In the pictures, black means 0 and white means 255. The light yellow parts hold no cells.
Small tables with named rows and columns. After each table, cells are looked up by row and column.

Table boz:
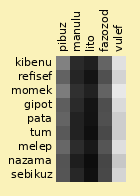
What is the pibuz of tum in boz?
89
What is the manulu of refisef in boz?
37
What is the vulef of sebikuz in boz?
212
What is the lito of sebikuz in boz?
16
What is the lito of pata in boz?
19
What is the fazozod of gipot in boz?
78
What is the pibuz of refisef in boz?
98
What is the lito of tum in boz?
15
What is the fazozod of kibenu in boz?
100
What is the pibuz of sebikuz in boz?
85
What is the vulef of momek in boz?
232
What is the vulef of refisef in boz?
211
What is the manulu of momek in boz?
48
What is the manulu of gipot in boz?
42
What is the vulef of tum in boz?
205
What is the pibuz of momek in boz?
124
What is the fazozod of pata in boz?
80
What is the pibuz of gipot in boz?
94
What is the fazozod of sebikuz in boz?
72

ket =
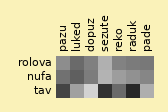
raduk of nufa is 145
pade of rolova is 120
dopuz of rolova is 128
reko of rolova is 130
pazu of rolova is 141
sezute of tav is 49
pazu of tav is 68
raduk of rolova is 123
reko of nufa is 157
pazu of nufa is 113
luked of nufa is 95
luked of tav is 160
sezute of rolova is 176
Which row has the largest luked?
tav

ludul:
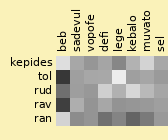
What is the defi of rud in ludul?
207
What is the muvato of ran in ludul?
122
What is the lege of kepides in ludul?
135
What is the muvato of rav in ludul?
153
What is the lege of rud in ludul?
177
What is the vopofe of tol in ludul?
167
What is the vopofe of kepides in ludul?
150
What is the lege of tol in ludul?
236
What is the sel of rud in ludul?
166
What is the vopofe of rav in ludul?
148
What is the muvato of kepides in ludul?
211
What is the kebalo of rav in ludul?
150
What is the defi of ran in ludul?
112
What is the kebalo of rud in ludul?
215
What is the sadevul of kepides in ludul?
167

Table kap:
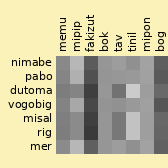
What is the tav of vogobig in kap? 145
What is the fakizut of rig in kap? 58
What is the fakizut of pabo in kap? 81
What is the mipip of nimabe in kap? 183
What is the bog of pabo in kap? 90
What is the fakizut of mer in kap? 95
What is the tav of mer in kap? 157
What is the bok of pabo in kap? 149
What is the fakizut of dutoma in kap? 63
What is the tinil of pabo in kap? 153
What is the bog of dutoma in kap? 105
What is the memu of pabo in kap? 133
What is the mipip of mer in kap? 183
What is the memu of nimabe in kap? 137
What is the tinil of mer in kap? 144

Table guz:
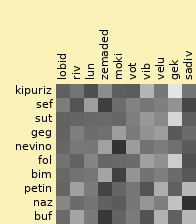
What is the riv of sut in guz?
101
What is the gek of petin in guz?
96
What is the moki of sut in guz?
102
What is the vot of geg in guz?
122
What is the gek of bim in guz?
107
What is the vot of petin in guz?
118
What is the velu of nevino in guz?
124
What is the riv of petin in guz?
159
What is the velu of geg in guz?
157
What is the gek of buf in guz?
96
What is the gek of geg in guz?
89
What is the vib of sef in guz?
118
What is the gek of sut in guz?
213
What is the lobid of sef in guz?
124
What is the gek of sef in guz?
146
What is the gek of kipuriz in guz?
228
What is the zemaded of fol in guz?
102
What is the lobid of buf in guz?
106
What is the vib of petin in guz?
84
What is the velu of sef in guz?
127
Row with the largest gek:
kipuriz

